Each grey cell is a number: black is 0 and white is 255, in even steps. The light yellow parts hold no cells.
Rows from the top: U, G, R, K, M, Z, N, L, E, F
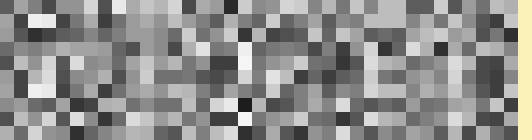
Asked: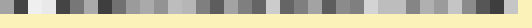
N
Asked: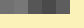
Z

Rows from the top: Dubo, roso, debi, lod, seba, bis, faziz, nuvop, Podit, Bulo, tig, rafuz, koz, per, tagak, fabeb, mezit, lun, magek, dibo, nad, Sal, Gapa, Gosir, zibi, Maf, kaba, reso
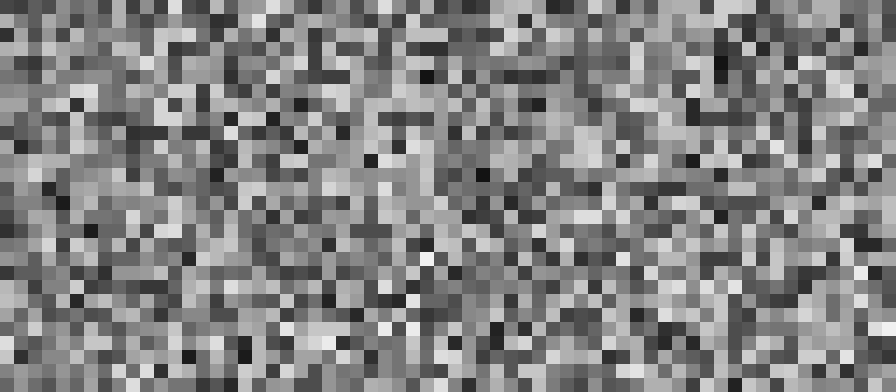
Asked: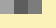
lod
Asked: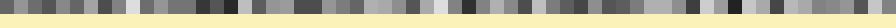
reso

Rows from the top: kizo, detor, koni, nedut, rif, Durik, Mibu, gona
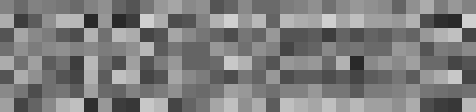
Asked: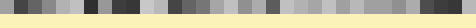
gona
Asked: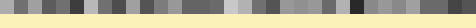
rif
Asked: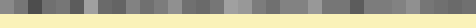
Mibu
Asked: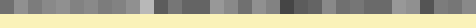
nedut

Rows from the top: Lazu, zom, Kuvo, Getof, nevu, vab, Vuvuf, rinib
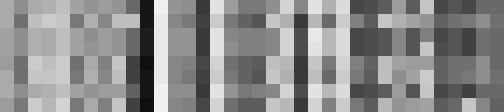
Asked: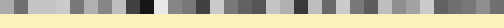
vab
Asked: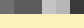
rinib
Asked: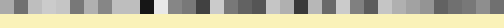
zom
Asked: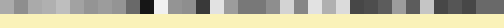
Lazu
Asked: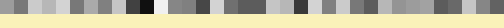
rinib
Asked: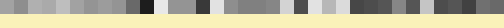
Getof

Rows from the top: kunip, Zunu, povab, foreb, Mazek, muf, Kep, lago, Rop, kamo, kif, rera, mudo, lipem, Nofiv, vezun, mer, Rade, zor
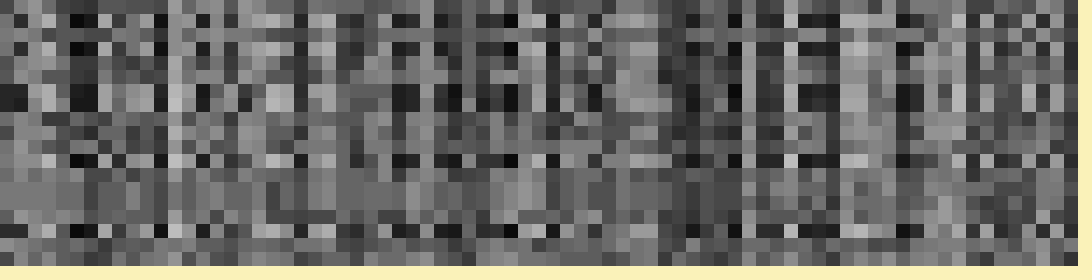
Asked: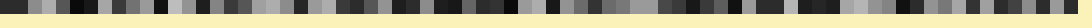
mer
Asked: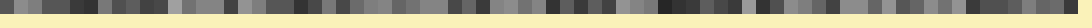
muf

